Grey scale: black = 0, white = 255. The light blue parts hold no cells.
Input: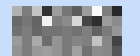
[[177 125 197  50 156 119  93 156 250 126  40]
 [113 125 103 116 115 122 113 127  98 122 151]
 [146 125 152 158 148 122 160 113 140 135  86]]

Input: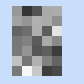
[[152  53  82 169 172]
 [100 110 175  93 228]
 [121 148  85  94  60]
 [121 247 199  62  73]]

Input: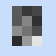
[[ 90  57  69]
 [141 115  77]]

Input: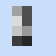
[[161  80]
 [197 153]]

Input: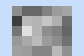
[[141 104 103 130 156 164]
 [117 224 181 142 129 102]
 [160 155 133 133 185 145]]

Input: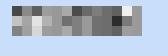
[[ 72 138  94 156 152 169  75 106 125 109  97 239 154]
 [130 160 215 156 152 169 127 153 112 109  97 157 154]]

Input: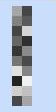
[[166  70]
 [ 69 213]
 [ 55 139]
 [225 132]
 [207 192]]

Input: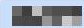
[[103  62 190  91  79  79  64]]

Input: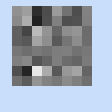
[[145 158  45  77 155 114  78 130]
 [ 96  69 186 147 102 142 149 108]
 [119 110 121 115 125 127 114 120]
 [ 80  37 232 171  88 152 164 100]]
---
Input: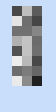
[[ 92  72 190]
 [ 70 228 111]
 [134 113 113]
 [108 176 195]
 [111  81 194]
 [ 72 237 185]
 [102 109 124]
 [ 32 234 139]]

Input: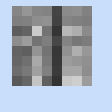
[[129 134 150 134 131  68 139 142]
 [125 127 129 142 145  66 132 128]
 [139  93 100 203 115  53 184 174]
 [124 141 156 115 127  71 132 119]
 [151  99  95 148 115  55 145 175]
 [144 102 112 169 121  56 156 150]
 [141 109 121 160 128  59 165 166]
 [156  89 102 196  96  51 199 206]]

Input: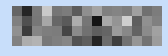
[[124 101  37 121 201 118 124  91 143 164 128 132 125 160 112]
 [128 128  80 119 167 103  90 173 118  20 168 148 207  94 144]
 [161 144  60 134 126 124  69 139 113  95 101 155 136  99 139]
 [156 129 173 179 120 127 134  82  94  36 108  62 114 150 115]]

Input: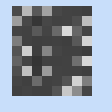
[[ 63  74 184  88 162  72  67  66]
 [189 157  72  54  71  66  67  78]
 [ 68  68  66  89  68 105 217 102]
 [211 125  66  63  64  65  63  88]
 [ 61  84 207  62 133  69  65  65]
 [215  99  69  52  65  65  66 111]
 [ 63  78 192  55 155  67  66  66]
 [126  68  64 107  65  67  83 210]
 [ 69  64  67  64  64  84 199 140]]

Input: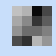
[[ 71 193 179  10]
 [ 93 168 137  53]
 [128 147 109 108]
 [149  75  48 182]]

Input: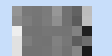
[[188 148 120 118 123 151 113  98]
 [191 140 125 117 124 143 113  91]
 [ 32 238 116 115 118 117 116 130]
 [110 225 125 116 115 129 119  93]
 [ 25 225 115 115 117 126 115 134]]
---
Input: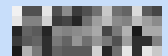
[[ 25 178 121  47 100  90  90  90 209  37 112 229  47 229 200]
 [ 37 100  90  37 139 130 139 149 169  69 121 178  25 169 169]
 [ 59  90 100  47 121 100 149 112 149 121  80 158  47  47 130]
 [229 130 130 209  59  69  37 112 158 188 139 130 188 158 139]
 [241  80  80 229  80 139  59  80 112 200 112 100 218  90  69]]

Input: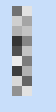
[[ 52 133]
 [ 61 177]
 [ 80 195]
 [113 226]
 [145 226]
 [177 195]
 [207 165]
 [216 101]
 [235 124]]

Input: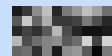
[[ 27  57 141 192  38 121 152 192 163 110]
 [ 38  67  48  89 183  77  38  18  18  27]
 [ 89 201 101 173  57  57  67 121  77  38]
 [101 110  48 132  27 141 152  89   8 121]
 [183  77 110 132 141  89 110 211  67 211]]

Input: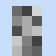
[[ 77 171 192]
 [106  65 212]
 [139 171  88]
 [183 117  97]
 [201 127  65]]

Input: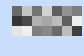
[[ 54  74 177 167 188  95 239]
 [106 197 115 209  95 146 126]
 [229 239 126 136 106 188  63]]

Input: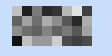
[[ 18 193 152 152 205  76  64  76]
 [ 98 162 110 173 141  87  41 173]
 [141 110  98 131  98 122  87 162]
 [193  30 122  41  53 184 226  64]]

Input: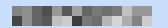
[[ 68 142 101  89 193 204  59 121 110 182 213 173 131 204]
 [131 142 101  79 151  89 161 101 121 110 121 193 151 151]]

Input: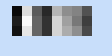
[[  9 221  91  40 181 142 131  82]
 [ 18 230 101  50 212 172 142  73]
 [ 29 250 101  50 212 160 120  62]]

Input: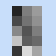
[[ 35 126 155]
 [ 53 218 164]
 [ 73 115 145]
 [136  84 126]
 [196  94 106]]
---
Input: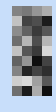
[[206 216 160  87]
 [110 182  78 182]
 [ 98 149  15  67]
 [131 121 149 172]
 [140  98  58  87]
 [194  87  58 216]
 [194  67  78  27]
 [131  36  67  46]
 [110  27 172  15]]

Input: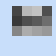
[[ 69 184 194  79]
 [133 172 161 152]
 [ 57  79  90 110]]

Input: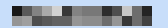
[[149 159  78  89  98  98 149 140 140 109 149  56 109  66]
 [ 24  89 131 170 210  56 131 120 120  45  78 199 109  36]]

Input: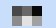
[[140 226 161]
 [ 72 104   9]]

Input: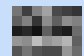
[[150 141 190 150 162 181  96]
 [ 96 129  52 141  96 141 129]
 [ 84 117  84  74  74 150 108]
 [117  63 129 162  74  63  52]
 [ 28  40  18  96  40  28 108]]

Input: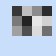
[[ 55 190 140  45]
 [160  79 219 111]
 [122  35 230 209]]
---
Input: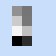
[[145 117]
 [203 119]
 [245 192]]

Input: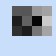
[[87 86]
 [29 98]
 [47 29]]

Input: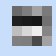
[[106 126]
 [ 31  26]
 [190 215]]

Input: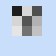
[[ 29 215]
 [213  84]
 [229 114]]

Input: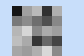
[[ 21 160]
 [121 140]
 [182 214]]

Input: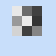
[[232 107]
 [153 235]
 [211  64]]

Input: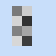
[[121 204]
 [212  49]
 [129 166]]
